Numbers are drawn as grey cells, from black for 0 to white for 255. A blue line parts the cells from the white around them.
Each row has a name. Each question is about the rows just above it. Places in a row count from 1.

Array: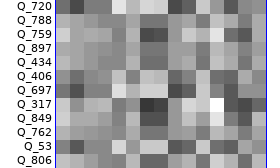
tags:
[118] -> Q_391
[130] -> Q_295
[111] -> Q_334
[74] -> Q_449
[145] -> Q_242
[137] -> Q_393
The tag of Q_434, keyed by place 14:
Q_391
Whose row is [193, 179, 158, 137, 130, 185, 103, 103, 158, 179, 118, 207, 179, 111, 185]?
Q_806
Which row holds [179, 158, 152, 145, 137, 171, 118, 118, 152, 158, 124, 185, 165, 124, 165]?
Q_762
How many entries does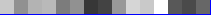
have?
15

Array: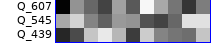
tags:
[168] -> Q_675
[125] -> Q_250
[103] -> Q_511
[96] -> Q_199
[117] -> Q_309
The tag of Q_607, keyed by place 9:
Q_309
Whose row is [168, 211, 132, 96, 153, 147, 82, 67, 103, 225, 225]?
Q_545
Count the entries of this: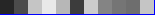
11
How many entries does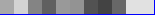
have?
11
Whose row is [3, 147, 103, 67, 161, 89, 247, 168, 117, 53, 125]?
Q_607
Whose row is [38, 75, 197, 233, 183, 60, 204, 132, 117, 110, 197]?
Q_439
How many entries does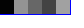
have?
5

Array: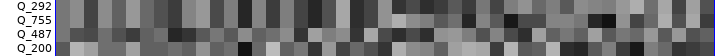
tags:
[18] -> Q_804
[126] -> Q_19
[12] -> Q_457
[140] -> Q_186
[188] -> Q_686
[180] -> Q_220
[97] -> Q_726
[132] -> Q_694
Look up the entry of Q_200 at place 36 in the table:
Q_220
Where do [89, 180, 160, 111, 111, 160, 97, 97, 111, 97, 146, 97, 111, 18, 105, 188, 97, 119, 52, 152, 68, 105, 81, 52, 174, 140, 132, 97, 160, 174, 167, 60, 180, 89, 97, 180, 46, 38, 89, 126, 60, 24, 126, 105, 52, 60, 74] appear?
Q_200
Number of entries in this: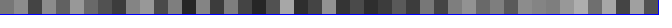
47
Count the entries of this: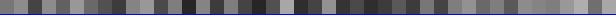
44

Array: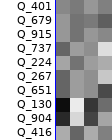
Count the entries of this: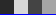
4
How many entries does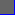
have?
1
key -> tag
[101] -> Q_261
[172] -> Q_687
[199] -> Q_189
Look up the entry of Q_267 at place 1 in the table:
Q_261

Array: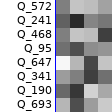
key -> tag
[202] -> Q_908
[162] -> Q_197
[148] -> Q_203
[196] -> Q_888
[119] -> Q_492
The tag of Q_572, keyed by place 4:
Q_197
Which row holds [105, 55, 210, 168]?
Q_190

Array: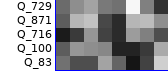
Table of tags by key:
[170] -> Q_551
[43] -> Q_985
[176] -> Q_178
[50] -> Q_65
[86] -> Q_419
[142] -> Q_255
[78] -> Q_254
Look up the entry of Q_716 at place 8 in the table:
Q_254
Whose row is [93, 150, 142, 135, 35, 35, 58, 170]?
Q_100
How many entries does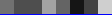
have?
8
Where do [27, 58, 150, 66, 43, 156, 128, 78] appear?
Q_716
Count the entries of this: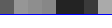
8
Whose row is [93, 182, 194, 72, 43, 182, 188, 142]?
Q_871

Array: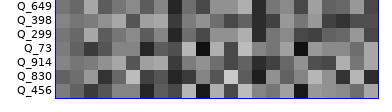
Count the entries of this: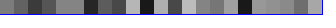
23
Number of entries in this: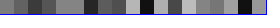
19
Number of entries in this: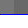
2
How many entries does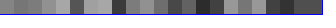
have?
23
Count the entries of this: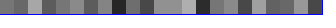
23
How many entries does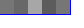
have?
5
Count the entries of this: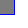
1

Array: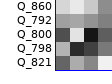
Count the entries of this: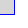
1
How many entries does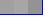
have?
3
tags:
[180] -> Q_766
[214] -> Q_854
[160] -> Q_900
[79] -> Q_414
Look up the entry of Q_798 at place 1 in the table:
Q_766

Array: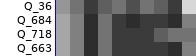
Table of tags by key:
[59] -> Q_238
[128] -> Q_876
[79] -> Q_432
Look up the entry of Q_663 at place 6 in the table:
Q_238
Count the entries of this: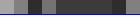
10
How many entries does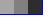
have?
3
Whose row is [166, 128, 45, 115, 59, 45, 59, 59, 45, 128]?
Q_684
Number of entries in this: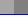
2

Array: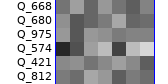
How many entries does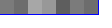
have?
7
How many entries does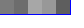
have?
5

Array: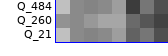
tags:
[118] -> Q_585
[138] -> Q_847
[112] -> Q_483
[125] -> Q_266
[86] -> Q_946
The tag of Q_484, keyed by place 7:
Q_585
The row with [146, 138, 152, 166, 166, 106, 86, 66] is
Q_260
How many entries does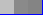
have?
3

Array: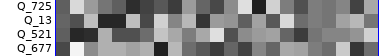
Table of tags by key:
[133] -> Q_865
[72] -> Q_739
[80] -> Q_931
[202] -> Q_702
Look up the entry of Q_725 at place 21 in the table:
Q_865
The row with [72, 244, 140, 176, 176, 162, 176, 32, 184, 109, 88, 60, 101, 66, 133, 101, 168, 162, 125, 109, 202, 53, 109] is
Q_677
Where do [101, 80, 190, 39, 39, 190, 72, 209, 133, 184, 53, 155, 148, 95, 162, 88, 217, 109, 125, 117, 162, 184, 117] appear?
Q_13

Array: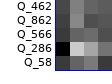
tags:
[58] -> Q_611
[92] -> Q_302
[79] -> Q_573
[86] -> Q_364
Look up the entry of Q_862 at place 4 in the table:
Q_364
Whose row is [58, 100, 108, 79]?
Q_566
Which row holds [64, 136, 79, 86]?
Q_862
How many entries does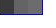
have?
3
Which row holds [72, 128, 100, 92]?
Q_462
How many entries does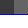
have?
2
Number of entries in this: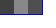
3

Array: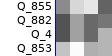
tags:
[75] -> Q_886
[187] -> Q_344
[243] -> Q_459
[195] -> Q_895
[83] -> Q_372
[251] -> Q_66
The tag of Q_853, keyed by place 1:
Q_895
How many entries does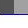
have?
2

